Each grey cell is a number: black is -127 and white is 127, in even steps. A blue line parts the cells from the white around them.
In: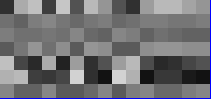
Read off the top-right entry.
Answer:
21
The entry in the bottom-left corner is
6
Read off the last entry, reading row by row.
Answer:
6
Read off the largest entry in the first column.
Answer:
64
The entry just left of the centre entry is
21
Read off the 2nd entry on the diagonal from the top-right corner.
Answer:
-9
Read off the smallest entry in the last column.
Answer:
-109
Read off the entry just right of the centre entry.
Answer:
-37
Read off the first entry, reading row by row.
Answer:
-79
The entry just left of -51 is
57
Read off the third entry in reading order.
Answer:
64
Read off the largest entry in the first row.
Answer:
70
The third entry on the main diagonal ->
-15
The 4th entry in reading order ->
-65

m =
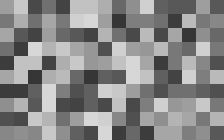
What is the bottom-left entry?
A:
7
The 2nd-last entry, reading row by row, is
15
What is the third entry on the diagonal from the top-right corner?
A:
-73
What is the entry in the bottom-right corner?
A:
-39
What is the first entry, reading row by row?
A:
30
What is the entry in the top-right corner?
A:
-39
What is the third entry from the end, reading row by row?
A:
-1
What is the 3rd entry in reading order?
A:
-54
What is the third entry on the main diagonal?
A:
-60
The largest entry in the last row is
87
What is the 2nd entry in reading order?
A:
72
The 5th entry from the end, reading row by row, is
38
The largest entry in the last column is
58
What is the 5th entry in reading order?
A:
-60
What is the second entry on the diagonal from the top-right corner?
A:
-7
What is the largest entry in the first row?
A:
80

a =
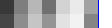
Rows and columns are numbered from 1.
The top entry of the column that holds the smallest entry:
-71
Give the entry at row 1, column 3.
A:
55
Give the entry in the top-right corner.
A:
34
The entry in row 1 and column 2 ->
-1

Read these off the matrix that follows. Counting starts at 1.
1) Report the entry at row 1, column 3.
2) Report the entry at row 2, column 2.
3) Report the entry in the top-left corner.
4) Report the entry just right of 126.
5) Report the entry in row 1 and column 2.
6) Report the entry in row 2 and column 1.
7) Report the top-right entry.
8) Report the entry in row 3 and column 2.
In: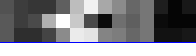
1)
-73
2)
-66
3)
-45
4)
73
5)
-66
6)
-38
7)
-103
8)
-81

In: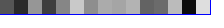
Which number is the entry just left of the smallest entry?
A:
59
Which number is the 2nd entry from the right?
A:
-115
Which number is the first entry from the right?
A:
94
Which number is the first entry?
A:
-42

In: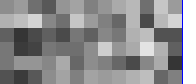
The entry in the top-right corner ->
27
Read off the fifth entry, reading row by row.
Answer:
21
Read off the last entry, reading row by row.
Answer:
0
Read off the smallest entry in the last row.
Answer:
-68
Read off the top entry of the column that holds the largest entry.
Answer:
-16
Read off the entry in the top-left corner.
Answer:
13
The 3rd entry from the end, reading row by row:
62
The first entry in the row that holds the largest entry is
-8
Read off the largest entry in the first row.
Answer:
70
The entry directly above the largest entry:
62
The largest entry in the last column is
84
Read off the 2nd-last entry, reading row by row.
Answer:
-24
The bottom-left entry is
-45
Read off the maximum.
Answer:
99
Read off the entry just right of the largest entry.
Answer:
49
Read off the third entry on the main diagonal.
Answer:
-53
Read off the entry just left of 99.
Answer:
42
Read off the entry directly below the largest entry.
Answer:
7
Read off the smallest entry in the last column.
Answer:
-74

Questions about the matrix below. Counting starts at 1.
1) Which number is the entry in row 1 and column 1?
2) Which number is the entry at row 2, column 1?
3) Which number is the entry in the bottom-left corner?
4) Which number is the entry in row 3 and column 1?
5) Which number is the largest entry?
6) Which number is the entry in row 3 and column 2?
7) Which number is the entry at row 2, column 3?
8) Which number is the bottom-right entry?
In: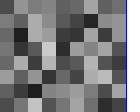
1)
-51
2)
-3
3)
-51
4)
-23
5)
74
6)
-97
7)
44
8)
-59
